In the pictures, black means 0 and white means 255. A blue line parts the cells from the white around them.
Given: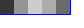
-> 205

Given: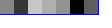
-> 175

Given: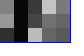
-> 69

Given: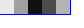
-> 17

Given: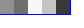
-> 247

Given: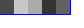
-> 170

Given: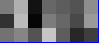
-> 124

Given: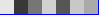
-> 209
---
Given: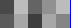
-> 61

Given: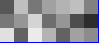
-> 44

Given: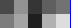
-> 31

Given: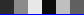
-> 12

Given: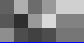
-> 46

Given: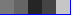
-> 37

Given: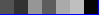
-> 5
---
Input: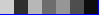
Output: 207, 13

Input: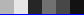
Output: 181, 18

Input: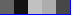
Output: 99, 71

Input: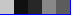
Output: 199, 92

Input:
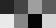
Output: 36, 213

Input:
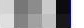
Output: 212, 24

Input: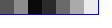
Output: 85, 235
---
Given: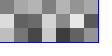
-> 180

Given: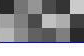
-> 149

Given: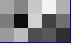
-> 200

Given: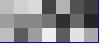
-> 217

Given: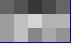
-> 54

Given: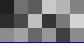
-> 93

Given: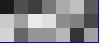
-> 61

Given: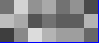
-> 146

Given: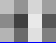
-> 214
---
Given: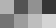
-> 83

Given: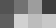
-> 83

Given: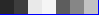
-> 61

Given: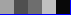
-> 79

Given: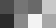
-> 76

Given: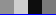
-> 122
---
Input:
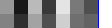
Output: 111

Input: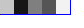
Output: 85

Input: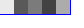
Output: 66

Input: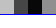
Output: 8

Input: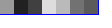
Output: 114

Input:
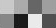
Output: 234

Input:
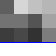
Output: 50

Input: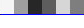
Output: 214
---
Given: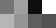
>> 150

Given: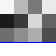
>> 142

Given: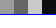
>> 101

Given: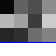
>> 48

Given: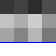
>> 132

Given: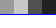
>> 200
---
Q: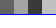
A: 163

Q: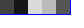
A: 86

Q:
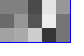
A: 84

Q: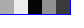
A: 145

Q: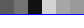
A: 115

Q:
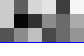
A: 62

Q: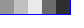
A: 149

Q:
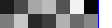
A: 40

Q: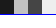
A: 193

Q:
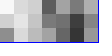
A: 93
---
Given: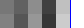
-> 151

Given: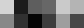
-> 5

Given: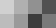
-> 60

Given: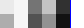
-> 82

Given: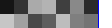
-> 72

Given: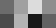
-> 24
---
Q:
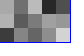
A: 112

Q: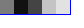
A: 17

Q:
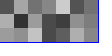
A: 166

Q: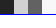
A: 209

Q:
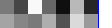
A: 70

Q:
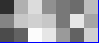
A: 176

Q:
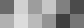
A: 209
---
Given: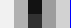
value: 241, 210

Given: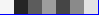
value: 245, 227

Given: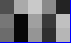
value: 79, 182

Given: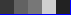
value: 55, 34

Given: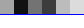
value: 165, 220

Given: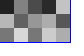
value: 33, 173

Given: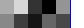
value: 171, 72

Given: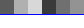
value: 91, 147

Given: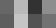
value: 103, 114

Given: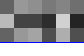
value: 99, 79
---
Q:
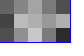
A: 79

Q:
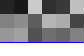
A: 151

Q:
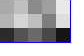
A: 43

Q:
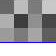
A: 155

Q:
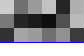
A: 50

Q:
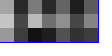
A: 153

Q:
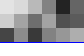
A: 69

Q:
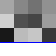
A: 24
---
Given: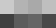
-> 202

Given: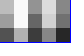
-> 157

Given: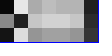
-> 137

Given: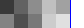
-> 57

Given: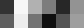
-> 51

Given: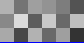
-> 136
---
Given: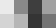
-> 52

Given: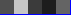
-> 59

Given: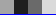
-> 106

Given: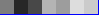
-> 72

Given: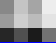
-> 27

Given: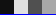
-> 80
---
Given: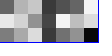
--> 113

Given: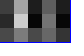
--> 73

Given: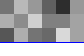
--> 105

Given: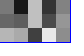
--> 64

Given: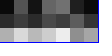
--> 237

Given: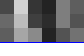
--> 35

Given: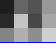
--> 175

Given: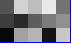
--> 180

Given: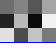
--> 76
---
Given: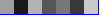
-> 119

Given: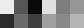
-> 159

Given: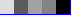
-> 162

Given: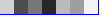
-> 187

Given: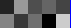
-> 111

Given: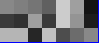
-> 77
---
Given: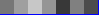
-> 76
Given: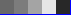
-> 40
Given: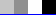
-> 1
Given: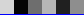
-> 142
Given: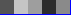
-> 138
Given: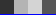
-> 86
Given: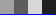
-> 32
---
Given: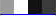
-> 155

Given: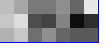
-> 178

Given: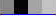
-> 133

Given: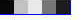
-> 8

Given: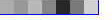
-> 173

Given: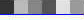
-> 51
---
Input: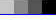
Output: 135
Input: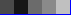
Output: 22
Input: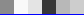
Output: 249
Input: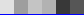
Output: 158
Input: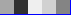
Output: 48
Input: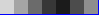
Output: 165
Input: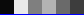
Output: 233
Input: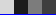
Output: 27
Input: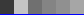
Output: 196
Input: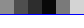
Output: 78
